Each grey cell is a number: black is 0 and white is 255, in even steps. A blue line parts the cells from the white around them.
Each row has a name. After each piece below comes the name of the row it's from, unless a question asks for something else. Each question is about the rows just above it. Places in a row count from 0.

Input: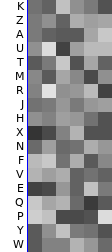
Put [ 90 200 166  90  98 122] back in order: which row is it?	A
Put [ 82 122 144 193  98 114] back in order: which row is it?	K
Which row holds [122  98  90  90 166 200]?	A
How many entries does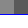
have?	2
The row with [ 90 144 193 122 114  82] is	Y
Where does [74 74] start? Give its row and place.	P, 2
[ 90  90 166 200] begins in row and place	A, 2

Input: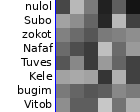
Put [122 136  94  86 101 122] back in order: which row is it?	bugim
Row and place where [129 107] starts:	zokot, 0
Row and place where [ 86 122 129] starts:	zokot, 2
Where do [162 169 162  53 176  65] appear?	Kele

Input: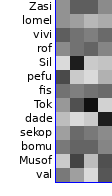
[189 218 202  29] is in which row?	dade
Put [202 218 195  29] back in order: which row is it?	Sil
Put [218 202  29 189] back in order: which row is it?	dade
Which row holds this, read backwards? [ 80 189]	Musof

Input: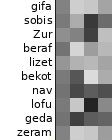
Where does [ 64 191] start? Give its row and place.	Zur, 2
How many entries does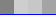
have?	4
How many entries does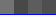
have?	4
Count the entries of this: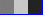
3

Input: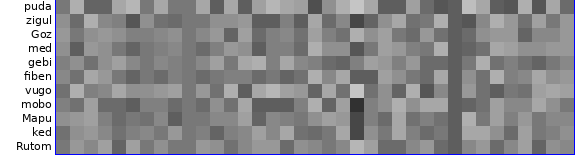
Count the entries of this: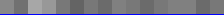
16
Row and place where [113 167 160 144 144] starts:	med, 30
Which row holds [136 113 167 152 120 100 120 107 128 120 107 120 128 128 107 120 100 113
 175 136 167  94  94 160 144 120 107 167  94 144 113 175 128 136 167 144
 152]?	fiben
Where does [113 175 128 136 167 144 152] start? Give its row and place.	fiben, 30

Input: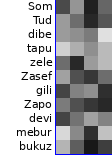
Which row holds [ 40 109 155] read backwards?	Tud
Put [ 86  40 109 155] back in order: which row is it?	Tud

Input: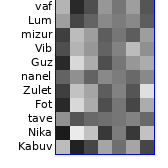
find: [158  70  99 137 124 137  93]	Lum
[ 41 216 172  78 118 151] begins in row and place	Guz, 0
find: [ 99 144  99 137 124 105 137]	nanel

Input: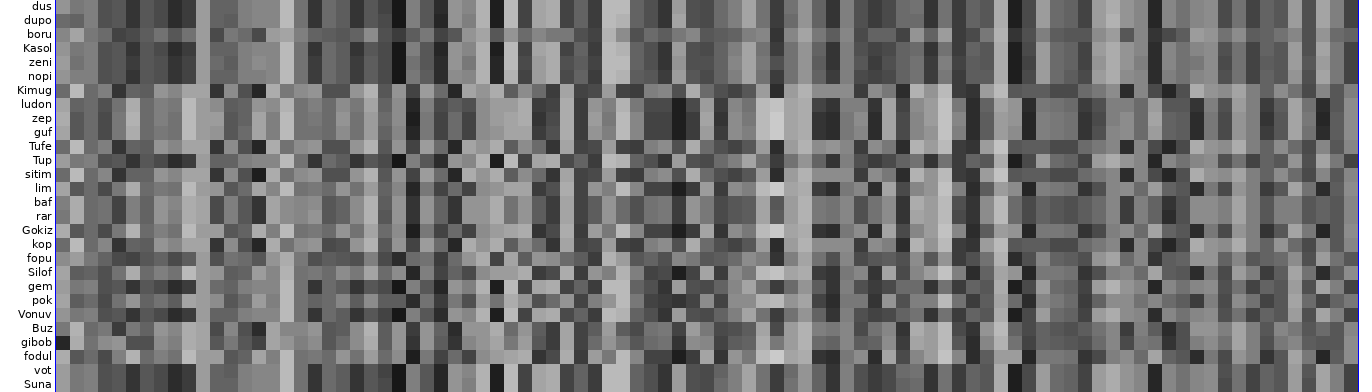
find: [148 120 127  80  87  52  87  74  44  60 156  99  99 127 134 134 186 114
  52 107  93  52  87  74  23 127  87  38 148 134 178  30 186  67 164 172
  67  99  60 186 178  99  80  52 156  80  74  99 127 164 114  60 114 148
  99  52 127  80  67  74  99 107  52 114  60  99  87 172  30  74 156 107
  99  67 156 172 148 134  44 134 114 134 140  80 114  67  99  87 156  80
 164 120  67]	Kasol
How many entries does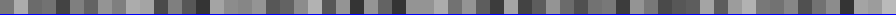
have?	64
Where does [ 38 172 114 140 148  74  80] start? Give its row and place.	kop, 14

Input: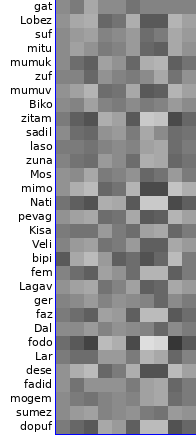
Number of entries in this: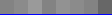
8
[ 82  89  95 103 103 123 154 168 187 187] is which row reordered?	dopuf
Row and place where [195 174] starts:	mimo, 8
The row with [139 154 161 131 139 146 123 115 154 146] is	sumez

